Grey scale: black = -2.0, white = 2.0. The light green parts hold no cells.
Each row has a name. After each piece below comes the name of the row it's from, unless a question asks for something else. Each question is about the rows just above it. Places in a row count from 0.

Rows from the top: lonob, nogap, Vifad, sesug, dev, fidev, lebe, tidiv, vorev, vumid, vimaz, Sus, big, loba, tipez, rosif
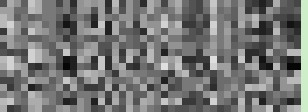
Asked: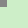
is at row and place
lebe, 2
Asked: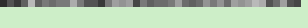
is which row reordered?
nogap

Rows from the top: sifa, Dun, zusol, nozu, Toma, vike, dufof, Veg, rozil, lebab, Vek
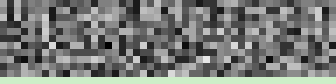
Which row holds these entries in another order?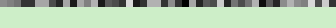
dufof
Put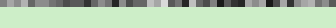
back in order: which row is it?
Vek
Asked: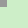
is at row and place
sifa, 20
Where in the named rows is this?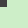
Dun, 3
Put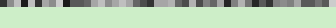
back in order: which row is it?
zusol

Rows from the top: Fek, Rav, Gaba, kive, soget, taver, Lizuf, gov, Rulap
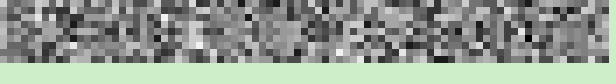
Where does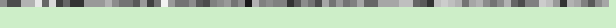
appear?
Gaba
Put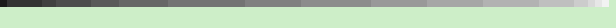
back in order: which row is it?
Lizuf
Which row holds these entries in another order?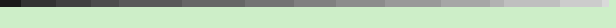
Fek
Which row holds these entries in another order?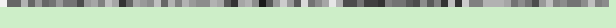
gov
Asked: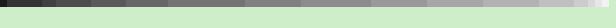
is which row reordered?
Gaba

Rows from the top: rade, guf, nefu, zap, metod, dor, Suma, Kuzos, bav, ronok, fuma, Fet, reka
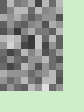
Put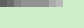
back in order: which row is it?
fuma
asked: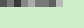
metod
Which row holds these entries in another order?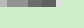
reka
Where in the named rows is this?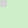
Suma, 1
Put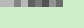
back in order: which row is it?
Fet
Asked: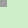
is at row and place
Kuzos, 8

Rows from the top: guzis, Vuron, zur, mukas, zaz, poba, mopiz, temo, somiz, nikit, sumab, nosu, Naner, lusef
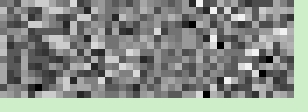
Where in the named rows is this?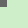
nikit, 32
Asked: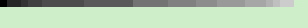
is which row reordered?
mukas

